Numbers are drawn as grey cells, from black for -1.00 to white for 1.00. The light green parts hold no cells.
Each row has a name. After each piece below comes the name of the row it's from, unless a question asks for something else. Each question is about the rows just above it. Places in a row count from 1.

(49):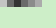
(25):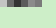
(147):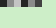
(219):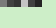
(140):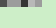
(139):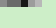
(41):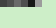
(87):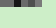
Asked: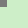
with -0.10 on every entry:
[-0.14]
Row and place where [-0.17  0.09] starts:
(49), 4
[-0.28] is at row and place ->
(25), 4
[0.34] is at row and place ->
(49), 6
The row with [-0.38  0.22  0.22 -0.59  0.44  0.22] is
(140)
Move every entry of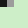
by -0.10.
[-0.92  0.12]

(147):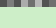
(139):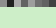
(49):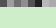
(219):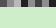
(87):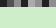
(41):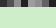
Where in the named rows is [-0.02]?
(147), 2
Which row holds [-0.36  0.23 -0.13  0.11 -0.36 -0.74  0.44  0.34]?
(49)
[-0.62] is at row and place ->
(41), 1
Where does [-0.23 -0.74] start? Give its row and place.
(41), 7
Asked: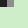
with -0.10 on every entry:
[-0.84  0.01]
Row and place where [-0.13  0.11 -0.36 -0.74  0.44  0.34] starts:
(49), 3

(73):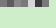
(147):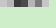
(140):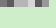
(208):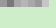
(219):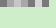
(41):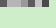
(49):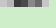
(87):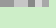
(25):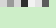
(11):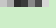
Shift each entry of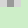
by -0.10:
[0.58 0.10 0.58]
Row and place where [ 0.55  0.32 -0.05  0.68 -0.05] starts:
(219), 3
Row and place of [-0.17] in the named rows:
(49), 6

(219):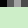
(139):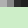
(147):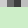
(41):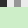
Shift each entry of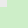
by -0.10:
[0.74]
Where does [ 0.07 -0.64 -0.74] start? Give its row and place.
(139), 2
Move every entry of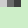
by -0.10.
[ 0.51 -0.26 -0.61]

